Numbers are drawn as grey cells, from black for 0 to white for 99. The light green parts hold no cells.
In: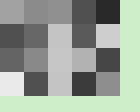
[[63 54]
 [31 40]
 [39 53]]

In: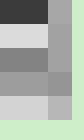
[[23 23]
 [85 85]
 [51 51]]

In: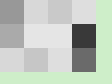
[[59 84]
 [66 89]
 [84 77]]

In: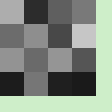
[[67 17]
 [42 55]
 [57 41]]

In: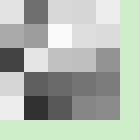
[[88 43]
 [66 61]
 [26 89]]

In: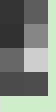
[[20 36]
 [19 52]
 [40 80]]

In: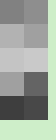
[[50 55]
 [69 62]
 [76 78]]

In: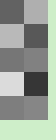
[[38 68]
 [72 34]
 [46 50]]
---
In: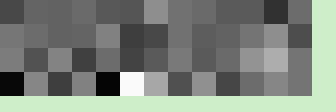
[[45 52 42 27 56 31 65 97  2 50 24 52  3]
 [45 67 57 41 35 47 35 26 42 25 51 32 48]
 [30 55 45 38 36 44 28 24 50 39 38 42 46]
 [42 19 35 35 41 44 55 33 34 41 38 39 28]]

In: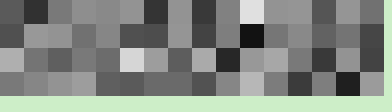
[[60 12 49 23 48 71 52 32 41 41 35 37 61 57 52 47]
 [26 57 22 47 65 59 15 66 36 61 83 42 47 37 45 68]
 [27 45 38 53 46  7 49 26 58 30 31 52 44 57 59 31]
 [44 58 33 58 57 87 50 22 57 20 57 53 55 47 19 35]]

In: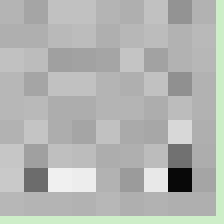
[[68 68 69 68 71 69 70 70 71]
 [64  3 90 60 69 92 93 42 78]
 [67 44 73 68 67 73 74 62 77]
 [68 84 65 66 75 64 67 76 69]
 [69 73 67 70 70 67 67 72 71]
 [69 56 75 68 70 75 75 64 71]
 [71 69 63 76 64 63 62 73 75]
 [72 69 73 71 68 73 72 68 68]
 [69 57 75 68 70 75 75 64 70]]

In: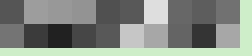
[[65 20 39 65 77 34 27 13 23 45]
 [44 36 40 86 34 31 57 59 61 33]]

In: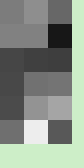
[[34 92 43]
 [64 57 29]
 [45 44 28]
 [24 25 27]
 [ 9 50 50]
 [40 55 48]]

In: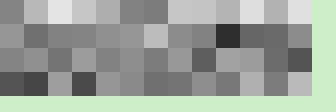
[[72 48 68 47 55 45 44 53 58 29 61 27 33]
 [33 42 60 63 37 59 48 55 50 60 45 56 51]
 [54 41 40 18 50 54 73 58 56 51 50 44 58]
 [87 69 86 70 76 77 48 50 67 77 88 71 51]]
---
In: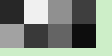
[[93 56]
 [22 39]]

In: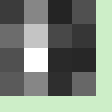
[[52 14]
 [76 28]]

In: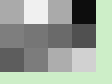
[[93 66]
 [46 41]]

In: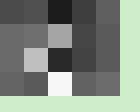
[[31 11]
 [43 64]]

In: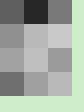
[[15 47]
 [72 78]]

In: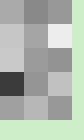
[[53 59]
 [64 92]]

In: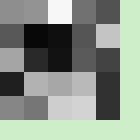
[[57 96]
 [ 3  6]]
